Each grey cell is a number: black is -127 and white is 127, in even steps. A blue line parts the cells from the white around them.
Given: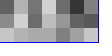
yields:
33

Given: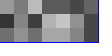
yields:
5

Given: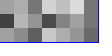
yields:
21

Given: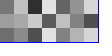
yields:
52

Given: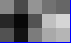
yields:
41

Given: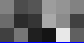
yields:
104
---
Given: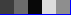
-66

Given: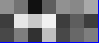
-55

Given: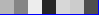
54

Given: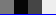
-6

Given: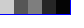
78

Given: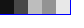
-109

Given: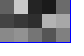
9
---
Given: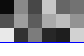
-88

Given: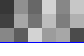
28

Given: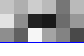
36

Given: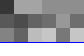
70

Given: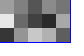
72

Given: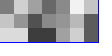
33

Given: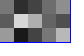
-60

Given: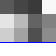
34

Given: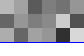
22
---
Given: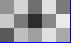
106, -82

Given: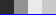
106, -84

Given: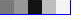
116, -108

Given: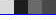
90, -98

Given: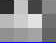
98, -82

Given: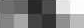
124, -87
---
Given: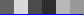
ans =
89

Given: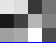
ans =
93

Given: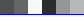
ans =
-25

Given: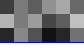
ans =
-4

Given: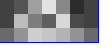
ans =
-43

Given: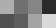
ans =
-15

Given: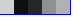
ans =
-112

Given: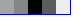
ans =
6
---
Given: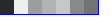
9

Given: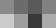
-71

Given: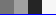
-90

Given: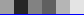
53

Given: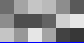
-61

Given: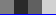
-31

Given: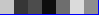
91
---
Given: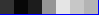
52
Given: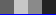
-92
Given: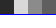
-32
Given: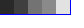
98
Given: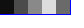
-21
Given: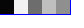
15
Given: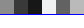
58
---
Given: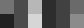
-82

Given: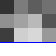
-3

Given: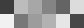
4

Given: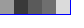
-37

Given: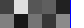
-41

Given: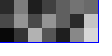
-32

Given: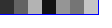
21

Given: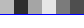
102

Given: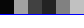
-92

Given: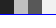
64
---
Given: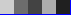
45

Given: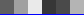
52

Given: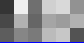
89

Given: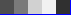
81

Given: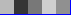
58

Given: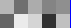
85

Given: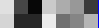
96

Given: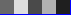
49
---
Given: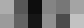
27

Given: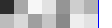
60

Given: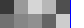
-14

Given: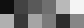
48

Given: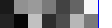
-91

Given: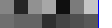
-16
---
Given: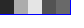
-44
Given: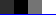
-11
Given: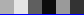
26
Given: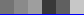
-31
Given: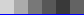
-70
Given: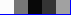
-75
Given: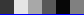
-120
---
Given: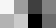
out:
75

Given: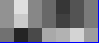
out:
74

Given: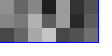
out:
-6

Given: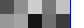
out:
36

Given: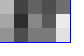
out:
-82

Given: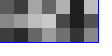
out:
28
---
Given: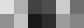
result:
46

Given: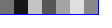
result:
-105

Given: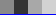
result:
-76

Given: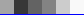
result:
-72

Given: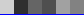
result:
-80

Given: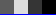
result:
93

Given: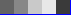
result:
7

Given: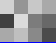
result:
21

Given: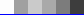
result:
32

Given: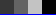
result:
-28
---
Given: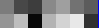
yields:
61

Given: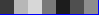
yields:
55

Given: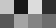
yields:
37

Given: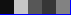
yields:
71

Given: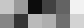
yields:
-74

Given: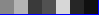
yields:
52

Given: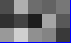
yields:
79

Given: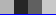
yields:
-89
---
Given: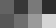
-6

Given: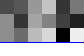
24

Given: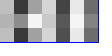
33

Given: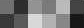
19

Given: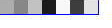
66

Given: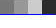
76
